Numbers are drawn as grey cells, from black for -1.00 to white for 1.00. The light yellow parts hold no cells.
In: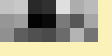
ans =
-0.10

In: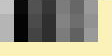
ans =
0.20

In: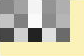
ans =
-0.17

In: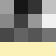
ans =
-0.10

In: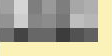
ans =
-0.25

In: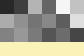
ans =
-0.45
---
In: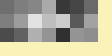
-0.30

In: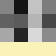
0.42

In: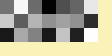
0.14

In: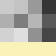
0.43

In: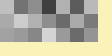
0.33

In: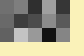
0.09

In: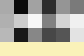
0.66
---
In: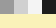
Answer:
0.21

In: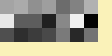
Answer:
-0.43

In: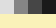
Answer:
0.74

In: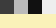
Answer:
-0.53

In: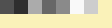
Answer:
-0.19

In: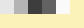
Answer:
0.41

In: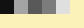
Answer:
0.29

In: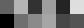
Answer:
0.08

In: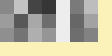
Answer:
0.17

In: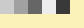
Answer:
0.26
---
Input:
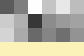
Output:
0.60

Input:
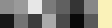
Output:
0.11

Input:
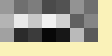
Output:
0.41

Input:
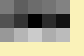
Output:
-0.36

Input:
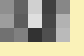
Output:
0.23

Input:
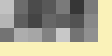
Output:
0.42

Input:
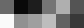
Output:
-0.18

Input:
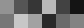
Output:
0.15

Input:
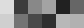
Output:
0.73

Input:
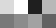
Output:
0.71
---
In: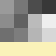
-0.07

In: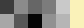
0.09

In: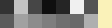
0.53

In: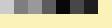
-0.01

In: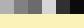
0.01

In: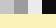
0.22

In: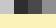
-0.64

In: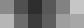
-0.37

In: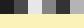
-0.42

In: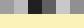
0.47
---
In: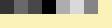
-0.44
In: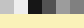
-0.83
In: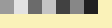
-0.16
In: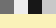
-0.82
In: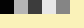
-0.53
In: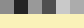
0.20
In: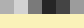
-0.04
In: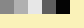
0.81
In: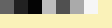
-0.97
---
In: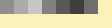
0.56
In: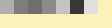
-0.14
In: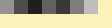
-0.76
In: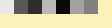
-0.64
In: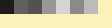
-0.36
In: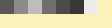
0.48
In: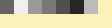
0.21
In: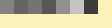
-0.09
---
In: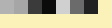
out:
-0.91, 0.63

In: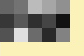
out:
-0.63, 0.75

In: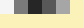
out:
-0.70, 0.92

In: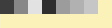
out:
-0.64, 0.77

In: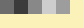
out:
0.07, 0.61

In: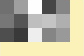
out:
0.49, 0.99

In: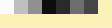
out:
-0.90, 0.97

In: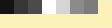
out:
0.99, 0.99
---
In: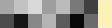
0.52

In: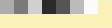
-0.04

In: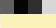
-0.96

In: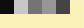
0.56

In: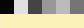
0.76

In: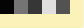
-0.09

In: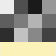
-0.38

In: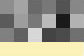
0.29

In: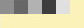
-0.19
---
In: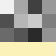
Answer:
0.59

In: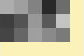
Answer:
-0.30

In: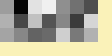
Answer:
-0.54

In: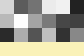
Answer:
-0.44

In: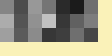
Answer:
-0.24

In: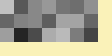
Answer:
0.29

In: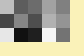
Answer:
0.39

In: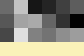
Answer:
-0.61
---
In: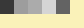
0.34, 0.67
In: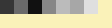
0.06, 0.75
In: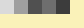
-0.37, 0.71
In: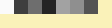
-0.72, 0.96
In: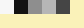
0.11, 0.94
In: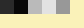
0.46, 0.77
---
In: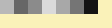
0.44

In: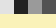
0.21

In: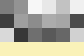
0.88

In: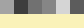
0.28

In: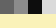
0.09

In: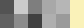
0.43

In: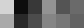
0.33
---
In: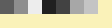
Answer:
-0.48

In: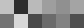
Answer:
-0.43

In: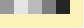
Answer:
-0.02

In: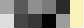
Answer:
-0.67

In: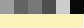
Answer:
-0.39

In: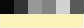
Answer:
-0.59

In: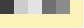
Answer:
-0.12
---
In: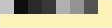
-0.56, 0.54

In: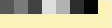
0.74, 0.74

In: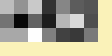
-0.77, 0.99

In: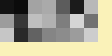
0.39, 0.67

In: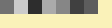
0.33, 0.59

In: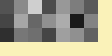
0.13, 0.62
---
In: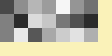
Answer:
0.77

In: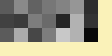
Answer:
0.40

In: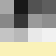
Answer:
0.83

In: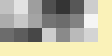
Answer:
0.46

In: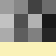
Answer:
0.00

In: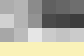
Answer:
0.53

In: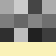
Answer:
-0.74

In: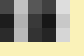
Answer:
-0.71

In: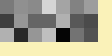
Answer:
-0.10

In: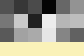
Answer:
0.04
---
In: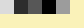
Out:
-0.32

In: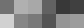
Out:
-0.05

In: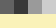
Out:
0.21

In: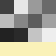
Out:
0.54

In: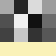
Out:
-0.60

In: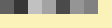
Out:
0.51

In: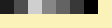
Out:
0.62
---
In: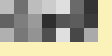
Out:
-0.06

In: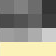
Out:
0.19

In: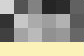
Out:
0.29

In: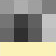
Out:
-0.63

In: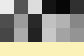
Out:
0.34

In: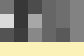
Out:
-0.52
